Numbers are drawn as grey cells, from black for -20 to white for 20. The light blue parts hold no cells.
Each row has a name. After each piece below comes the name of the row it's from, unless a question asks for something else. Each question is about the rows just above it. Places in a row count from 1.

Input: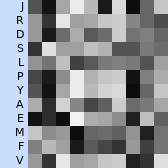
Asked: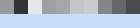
R
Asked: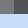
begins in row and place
L, 8
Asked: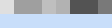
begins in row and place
S, 2
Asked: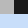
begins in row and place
J, 5

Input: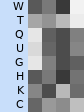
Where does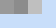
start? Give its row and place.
C, 2
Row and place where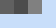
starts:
Q, 2
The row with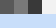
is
W
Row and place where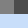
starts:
G, 2
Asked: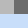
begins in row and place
K, 3
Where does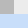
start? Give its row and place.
T, 3

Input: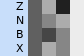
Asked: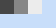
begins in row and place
B, 2
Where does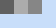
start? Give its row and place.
X, 1

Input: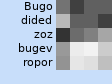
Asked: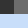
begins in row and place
zoz, 1
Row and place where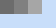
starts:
zoz, 2
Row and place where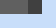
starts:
dided, 2
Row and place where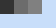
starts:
zoz, 1

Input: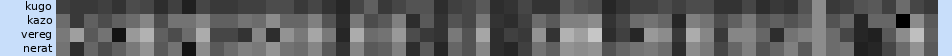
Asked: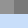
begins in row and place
vereg, 17
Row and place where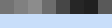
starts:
vereg, 53
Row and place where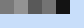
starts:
nerat, 6
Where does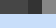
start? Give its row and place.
vereg, 12
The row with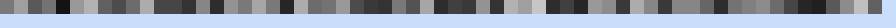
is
vereg
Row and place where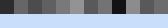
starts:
nerat, 2

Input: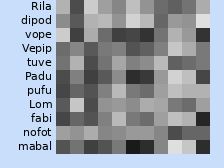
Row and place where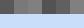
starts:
Vepip, 3
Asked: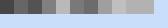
pufu
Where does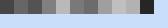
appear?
fabi

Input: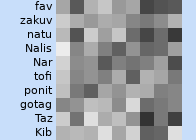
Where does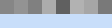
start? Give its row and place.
tofi, 2
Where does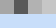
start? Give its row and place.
fav, 1
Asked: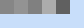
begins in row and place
tofi, 2
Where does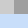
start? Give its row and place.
natu, 3

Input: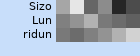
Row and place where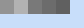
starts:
Lun, 2
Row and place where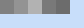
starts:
Lun, 1
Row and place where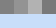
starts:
Lun, 1
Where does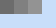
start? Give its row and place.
ridun, 2
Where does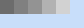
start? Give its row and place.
ridun, 2

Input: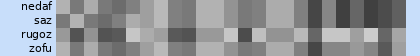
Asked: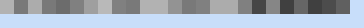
nedaf
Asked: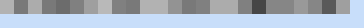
zofu
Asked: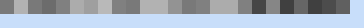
saz

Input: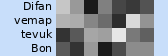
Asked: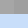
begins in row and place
tevuk, 3
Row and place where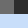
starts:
vemap, 4
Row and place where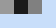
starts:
Difan, 2
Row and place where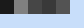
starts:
Difan, 3
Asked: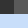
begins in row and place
tevuk, 1
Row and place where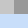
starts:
Difan, 1
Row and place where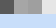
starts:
tevuk, 2

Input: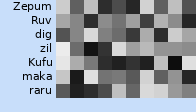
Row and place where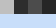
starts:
Zepum, 3
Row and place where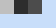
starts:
Zepum, 3
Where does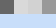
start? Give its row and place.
raru, 6

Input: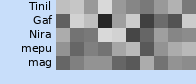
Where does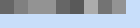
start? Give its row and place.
mag, 1
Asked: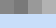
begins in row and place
Tinil, 6
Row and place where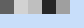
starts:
Gaf, 1
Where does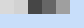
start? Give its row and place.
Nira, 4
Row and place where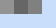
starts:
mepu, 1

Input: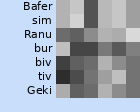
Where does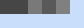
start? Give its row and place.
bur, 2
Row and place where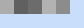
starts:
Geki, 1
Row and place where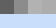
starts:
Ranu, 2

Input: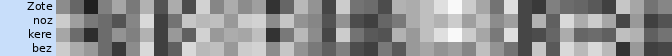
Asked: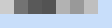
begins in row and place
kere, 21
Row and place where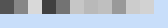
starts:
noz, 5
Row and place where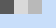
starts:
bez, 36

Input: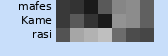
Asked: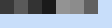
Kame
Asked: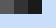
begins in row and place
Kame, 2
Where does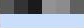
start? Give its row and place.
Kame, 2

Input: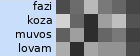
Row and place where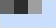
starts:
koza, 2
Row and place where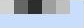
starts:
koza, 1
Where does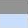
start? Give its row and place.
lovam, 4
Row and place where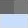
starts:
muvos, 4
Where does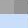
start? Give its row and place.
lovam, 3
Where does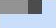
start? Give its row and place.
lovam, 4

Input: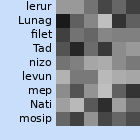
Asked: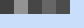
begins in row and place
mosip, 2
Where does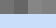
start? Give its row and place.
filet, 2
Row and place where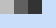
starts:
mep, 4
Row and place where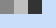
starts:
Lunag, 3
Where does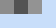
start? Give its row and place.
mep, 1
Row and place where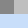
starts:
Lunag, 3

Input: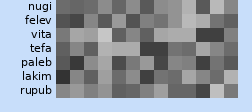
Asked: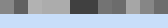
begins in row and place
tefa, 2
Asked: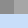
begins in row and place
paleb, 3
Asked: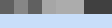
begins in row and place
vita, 5
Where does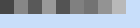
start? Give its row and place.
felev, 2
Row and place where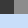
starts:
paleb, 2
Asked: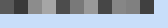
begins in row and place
paleb, 1
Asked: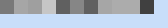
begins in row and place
vita, 1

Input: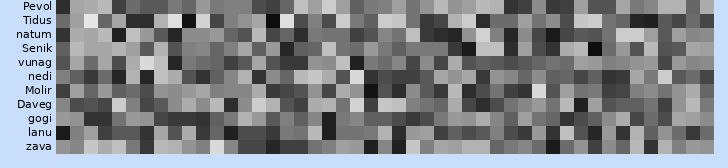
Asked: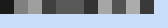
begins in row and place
lanu, 1
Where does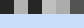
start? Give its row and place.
nedi, 5

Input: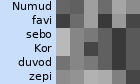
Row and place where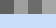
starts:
Numud, 2
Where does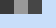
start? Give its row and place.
favi, 4
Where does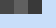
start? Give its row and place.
Kor, 3

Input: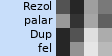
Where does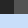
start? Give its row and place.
Dup, 1
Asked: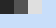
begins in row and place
Dup, 1
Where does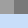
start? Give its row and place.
Rezol, 3
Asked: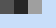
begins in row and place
Rezol, 1
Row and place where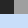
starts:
Rezol, 2
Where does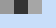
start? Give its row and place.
palar, 1

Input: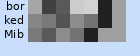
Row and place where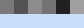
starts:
ked, 2
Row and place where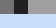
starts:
Mib, 4
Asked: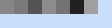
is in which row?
ked
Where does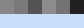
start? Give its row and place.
ked, 1
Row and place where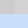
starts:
bor, 4
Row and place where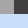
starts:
bor, 1

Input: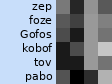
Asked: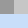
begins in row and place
kobof, 3
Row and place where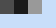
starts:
Gofos, 1
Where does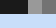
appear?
tov
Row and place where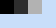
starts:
pabo, 2
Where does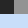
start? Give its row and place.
zep, 2
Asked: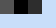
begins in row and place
pabo, 1

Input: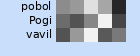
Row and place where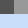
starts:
vavil, 1
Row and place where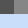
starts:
Pogi, 2
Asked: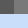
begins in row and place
vavil, 4
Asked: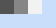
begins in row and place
Pogi, 2
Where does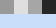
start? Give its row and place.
pobol, 2

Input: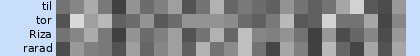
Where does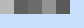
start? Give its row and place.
tor, 4
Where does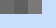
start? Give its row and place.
tor, 14
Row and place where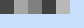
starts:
rarad, 16
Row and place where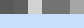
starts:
tor, 18
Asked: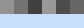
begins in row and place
Riza, 17
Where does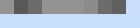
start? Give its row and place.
tor, 7

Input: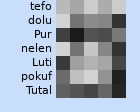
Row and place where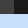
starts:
Pur, 1
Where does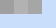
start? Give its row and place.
Luti, 2

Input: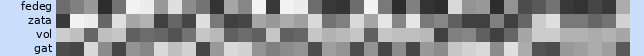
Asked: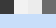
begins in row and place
fedeg, 16
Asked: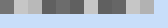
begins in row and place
vol, 10
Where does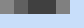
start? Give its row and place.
zata, 28
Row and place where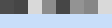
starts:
gat, 1

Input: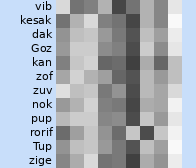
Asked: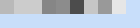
pup
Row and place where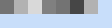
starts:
kesak, 1

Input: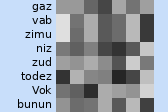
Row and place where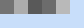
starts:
vab, 2
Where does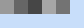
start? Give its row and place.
gaz, 2
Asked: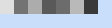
vab

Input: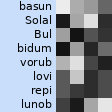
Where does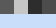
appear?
lovi
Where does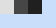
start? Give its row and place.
vorub, 2
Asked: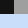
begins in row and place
bidum, 1
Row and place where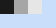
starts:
lunob, 2
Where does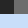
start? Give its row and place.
bidum, 3
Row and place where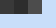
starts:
repi, 2

